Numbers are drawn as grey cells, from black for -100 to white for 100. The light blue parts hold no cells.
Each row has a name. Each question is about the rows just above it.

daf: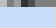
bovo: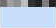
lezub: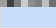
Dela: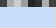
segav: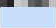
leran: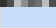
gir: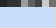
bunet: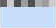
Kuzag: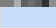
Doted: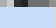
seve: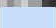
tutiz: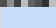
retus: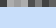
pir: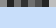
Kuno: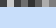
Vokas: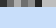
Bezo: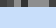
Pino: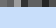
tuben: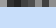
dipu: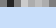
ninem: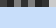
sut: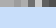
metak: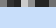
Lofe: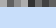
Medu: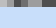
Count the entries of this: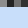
4
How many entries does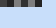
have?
6
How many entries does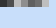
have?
7
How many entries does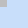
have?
1
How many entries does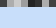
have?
8

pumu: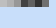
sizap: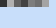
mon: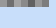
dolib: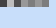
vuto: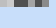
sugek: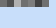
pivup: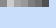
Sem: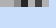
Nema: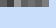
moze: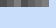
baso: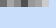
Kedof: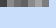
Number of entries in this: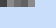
5
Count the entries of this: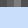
4

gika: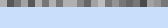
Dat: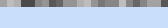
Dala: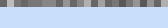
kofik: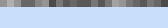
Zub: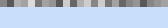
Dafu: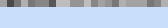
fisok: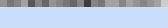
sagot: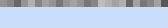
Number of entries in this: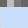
4
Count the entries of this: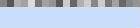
20
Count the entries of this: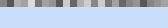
24
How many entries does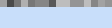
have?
16
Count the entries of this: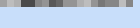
19
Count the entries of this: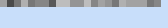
23

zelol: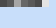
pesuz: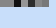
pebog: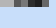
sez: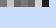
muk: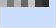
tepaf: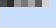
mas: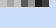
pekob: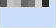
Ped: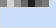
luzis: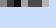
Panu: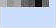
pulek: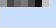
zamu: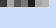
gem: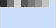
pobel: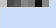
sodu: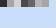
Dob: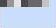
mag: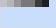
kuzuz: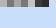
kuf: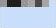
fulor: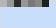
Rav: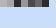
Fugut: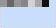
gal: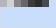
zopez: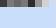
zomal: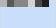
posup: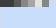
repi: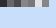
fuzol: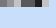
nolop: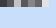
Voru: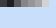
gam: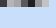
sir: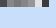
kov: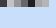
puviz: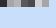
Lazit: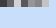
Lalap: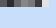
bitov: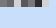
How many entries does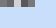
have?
5
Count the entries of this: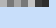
7
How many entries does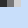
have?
3

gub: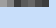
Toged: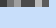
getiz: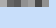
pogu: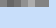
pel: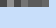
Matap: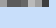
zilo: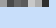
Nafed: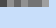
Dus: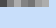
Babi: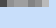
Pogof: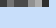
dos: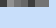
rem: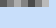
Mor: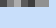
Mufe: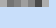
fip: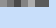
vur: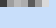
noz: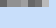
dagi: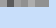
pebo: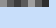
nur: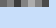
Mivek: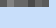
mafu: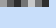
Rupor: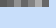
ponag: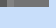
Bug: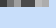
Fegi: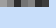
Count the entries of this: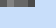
5
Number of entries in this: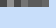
7
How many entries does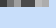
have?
7
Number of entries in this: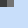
2

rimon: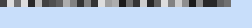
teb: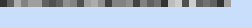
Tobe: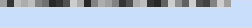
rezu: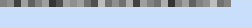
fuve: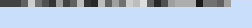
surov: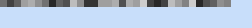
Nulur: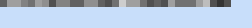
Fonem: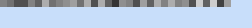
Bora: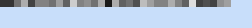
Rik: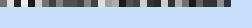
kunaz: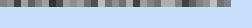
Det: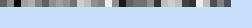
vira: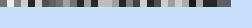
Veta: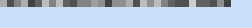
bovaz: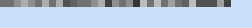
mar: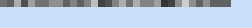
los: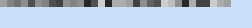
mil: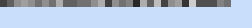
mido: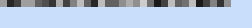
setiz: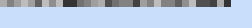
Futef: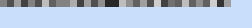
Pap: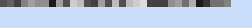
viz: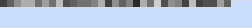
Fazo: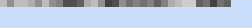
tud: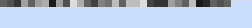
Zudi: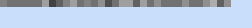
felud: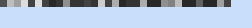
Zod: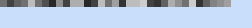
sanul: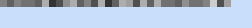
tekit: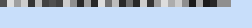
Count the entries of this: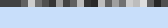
24
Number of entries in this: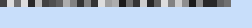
33
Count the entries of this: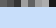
8
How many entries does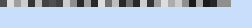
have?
33

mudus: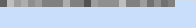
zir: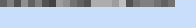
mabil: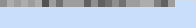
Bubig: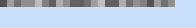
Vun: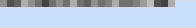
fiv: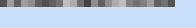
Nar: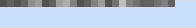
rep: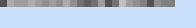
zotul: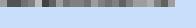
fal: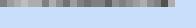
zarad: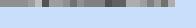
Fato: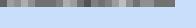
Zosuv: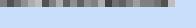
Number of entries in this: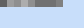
9
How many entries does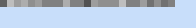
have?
25
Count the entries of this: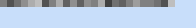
25
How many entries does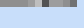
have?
11
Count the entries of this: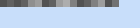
17
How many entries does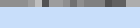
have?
20

